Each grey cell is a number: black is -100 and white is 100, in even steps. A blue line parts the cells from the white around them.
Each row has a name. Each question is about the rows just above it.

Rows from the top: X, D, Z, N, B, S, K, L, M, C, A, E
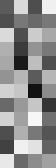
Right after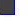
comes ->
[88]
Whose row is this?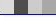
Z
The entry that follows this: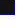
[10]
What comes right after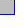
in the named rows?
[-39]

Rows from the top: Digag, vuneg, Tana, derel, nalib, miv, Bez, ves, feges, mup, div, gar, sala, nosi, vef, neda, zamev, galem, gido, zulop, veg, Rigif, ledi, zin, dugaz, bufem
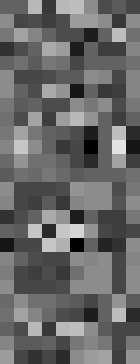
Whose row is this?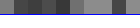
zulop
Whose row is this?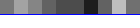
Tana
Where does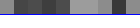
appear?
vuneg
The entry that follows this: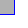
[-100]
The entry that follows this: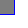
[-45]
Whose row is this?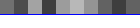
feges
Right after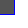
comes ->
[10]

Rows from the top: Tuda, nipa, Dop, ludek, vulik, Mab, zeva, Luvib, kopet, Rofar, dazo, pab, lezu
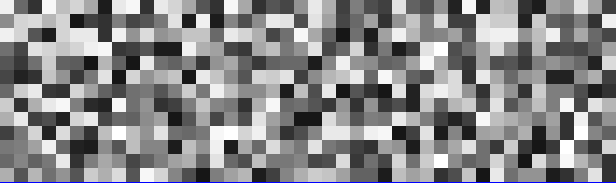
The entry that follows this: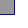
[-6]
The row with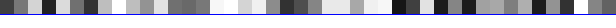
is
Rofar
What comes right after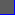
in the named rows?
[-83]
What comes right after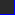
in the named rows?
[-73]

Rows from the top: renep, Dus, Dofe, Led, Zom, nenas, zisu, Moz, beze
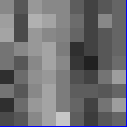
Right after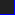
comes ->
[-32]
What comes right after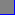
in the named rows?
[-21]
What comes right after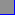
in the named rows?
[19]

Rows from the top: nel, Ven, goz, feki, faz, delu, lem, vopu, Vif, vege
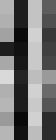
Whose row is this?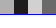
lem
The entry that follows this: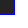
[48]
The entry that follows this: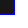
[58]
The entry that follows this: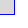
[-72]

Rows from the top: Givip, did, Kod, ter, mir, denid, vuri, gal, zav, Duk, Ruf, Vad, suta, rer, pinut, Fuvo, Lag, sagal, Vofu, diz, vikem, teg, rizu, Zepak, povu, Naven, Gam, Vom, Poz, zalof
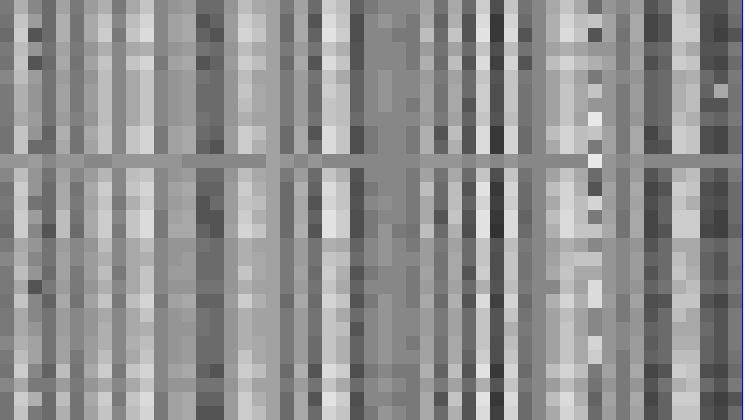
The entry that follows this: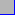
[6]
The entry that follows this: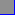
[6]
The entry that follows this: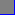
[17]
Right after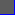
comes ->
[-16]
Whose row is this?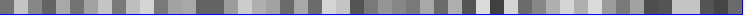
teg
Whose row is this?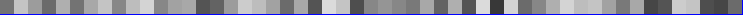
did
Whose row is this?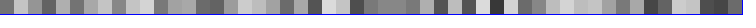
Duk

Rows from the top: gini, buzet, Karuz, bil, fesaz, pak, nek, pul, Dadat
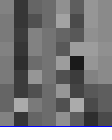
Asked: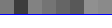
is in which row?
Karuz
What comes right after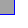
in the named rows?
[-42]
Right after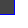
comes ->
[-31]

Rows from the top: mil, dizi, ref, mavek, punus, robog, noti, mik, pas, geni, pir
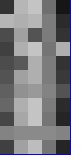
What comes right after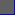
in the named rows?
[14]
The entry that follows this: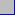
[-8]
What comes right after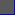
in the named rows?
[37]
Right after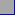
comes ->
[54]
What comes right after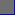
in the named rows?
[-83]

